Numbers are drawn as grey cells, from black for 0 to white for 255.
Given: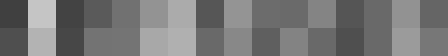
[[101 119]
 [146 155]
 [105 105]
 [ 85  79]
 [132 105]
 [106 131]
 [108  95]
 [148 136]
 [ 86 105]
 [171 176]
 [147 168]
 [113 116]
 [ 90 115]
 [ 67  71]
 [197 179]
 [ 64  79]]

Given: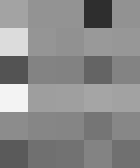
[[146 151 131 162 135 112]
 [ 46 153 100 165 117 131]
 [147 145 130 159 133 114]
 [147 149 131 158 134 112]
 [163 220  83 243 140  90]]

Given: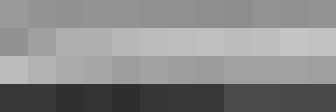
[[147 194 159  73]
 [144 196 161  72]
 [147 190 161  74]
 [141 188 161  74]
 [142 191 155  56]
 [144 189 157  55]
 [145 187 162  53]
 [147 183 157  46]
 [148 175 166  51]
 [145 175 170  48]
 [148 159 178  56]
 [154 146 188  56]]

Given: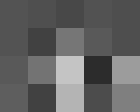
[[ 78  78 156 127]
 [ 82  89  44  76]
 [ 72 118 196 180]
 [ 79  65 115  65]
 [ 83  83  89  94]]

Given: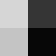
[[ 53   7]
 [214 196]]

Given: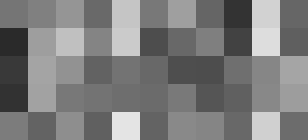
[[102  95 165 157 108]
 [210 221 134 136 208]
 [ 51  66 111  96 104]
 [101 127  77  85 133]
 [159 104  78 121 137]
 [120  77 104 107  99]
 [197 203 115 110 228]
 [105 132  98 115  96]
 [149 192 146 120 142]
 [128 158 164 162  99]
 [117  42  57  50 124]]

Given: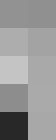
[[144 163 169 170 168]
 [146 173 196 141  40]]
